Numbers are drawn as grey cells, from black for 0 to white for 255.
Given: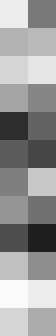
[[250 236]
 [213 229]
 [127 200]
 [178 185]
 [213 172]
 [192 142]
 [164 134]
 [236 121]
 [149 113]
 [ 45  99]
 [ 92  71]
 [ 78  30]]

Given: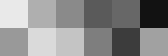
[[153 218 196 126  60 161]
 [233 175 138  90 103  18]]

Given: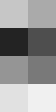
[[225 240]
 [198 170]
 [149 121]
 [ 35  78]]

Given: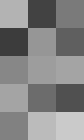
[[129 187 202]
 [135 157 164]
 [ 60 150  95]
 [164 108  80]
 [179  66 122]]

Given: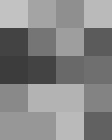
[[137 179 179 131]
 [194 164 143 186]
 [151 151 186  97]
 [ 67 117 158  91]
 [ 60  67 105 111]]

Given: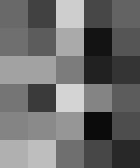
[[176 190 111  71  40]
 [162 162 124  33  52]
 [132 138 150  11  77]
 [111  92 170  19  85]
 [105  65 206  71  99]
 [117  58 212 132  92]]
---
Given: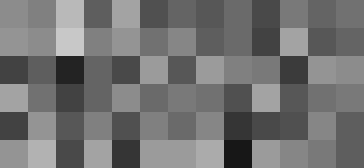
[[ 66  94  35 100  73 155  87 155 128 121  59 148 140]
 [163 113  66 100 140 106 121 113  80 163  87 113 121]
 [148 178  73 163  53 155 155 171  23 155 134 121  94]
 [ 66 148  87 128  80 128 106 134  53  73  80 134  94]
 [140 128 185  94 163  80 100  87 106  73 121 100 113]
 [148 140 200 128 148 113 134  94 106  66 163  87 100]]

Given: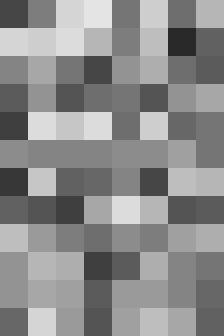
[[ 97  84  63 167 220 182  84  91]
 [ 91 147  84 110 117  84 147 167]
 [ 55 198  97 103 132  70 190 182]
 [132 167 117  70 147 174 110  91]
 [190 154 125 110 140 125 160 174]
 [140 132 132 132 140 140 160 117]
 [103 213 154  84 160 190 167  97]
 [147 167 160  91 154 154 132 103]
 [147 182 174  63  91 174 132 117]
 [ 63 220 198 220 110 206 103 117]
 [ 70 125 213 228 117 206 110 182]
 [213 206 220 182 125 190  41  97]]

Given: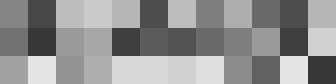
[[161 229 147 174 215 215 208 222 140  98 229  55]
 [114  55 154 167  63  91  83 106 127 154  63 208]
 [133  71 188 202 182  77 188 127 174 106  77 182]]

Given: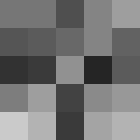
[[202 179  58 164 179]
 [125 158  66 138 152]
 [118 118  79 132 158]
 [ 85  91 104 132  98]
 [ 50  58 145  37  91]]

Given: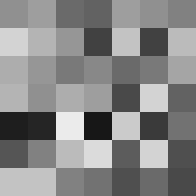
[[144 158 106  98 158 144 129]
 [173 150 121 136 106 121 165]
 [195 195 129 114  79 106  73]
 [211 180 150  65 195  65 187]
 [180 144 173 158  73 211  98]
 [ 85 129 187 219  92 211  79]
 [ 30  37 235  23 203  58 114]]

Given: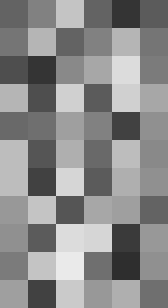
[[152 196  85 167 159  99]
 [117 181  99 129 181 117]
 [ 78  52 137 167 220 123]
 [105 111 159 129  65 144]
 [189  85 175 105 189 137]
 [ 99 129 196  99  52  91]
 [159  65 202 152 175 111]
 [181  78 208  91 208 167]
 [189  65 214  91 175 144]
 [144  91 220 214  58 152]
 [123 196 234 111  46 144]]

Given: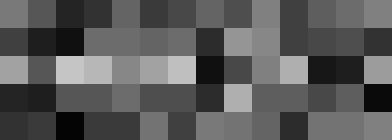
[[ 50  58   4  58  58 115  64 121 115 100  44 115 115 128]
 [ 64  30  16 108 108 100 108  44 149 135  64  72  78  50]
 [121  86  36  50 100  58  72 100  78 128  64  94 108 128]
 [ 36  30  86  86 108  78  78  44 175  94  94  72  94  10]
 [162  86 197 183 135 162 191  16  72 128 175  23  30 156]]

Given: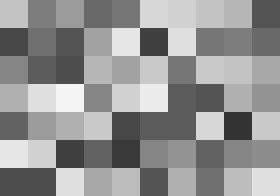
[[230 209  64  98  58 133 147  98 133 141]
 [133  92  77 182 162 201 118 201 195 168]
 [ 71 112  84 162 230  64 223 118 125 105]
 [195 125 155 105 118 215 209 195 182  84]
 [ 98 155 176 201  71  92  92 215  51 201]
 [ 77  77 223 168 188  84 176 112 188 223]
 [176 223 244 133 209 236  92  84 176 147]]

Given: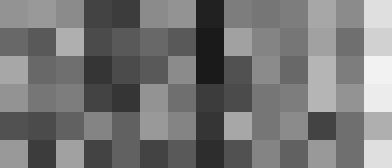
[[ 81  75  97 132  97 153 132  53 167 118 139  67 111 175]
 [167 104 111  53  75  89 139  26  81 139 104 181 125 242]
 [147 118 125  67  53 147 111  60  75 118 125 181 147 236]
 [147 153 139  67  60 139 147  33 125 118 125 167 139 223]
 [153  60 161  67  97  67  89  45  81 132  97 153 111 223]
 [104  89 175  75  89 104  89  26 161 132 118 161 111 209]]
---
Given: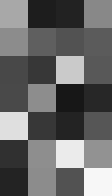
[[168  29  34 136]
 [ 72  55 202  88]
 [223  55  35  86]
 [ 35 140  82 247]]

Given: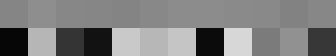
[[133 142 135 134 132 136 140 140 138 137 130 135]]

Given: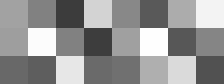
[[162 129  60 211 136  89 172 243]
 [104  94 231 106 112 175 218  81]]

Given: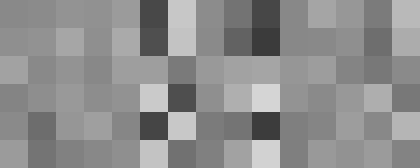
[[137 139 147 145 155  72 199 140 115  71 136 165 151 123 185]
 [162 137 147 136 158 158 122 153 162 165 150 157 132 120 138]
 [138 109 150 159 134  69 200 123 116  60 127 133 157 136 181]]

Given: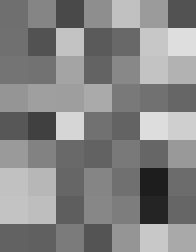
[[111 133  73 142 193 155  82]
 [116 114 164  99 136 195 178]
 [ 87  64 214 113  99 221 207]
 [193 183 102 133 112  29 108]
 [ 98  96 123  84 149 200 169]]

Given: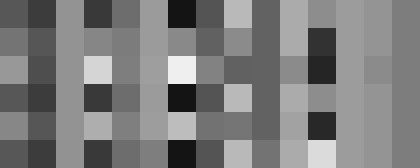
[[ 87  60 147  57 109 155  20  84 185  98 171 141 156 148 125]
 [152  78 147 213 126 158 239 130  97  98 139  37 156 139 125]
 [135  86 147 174 127 157 189 114 117  98 162  40 156 148 125]]

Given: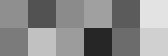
[[143  82 139 160  91 227]]
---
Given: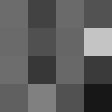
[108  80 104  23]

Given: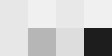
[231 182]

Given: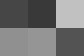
[ 70 149]

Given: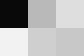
[  9 207]

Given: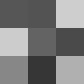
[ 86  99 176]

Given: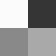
[251 169]
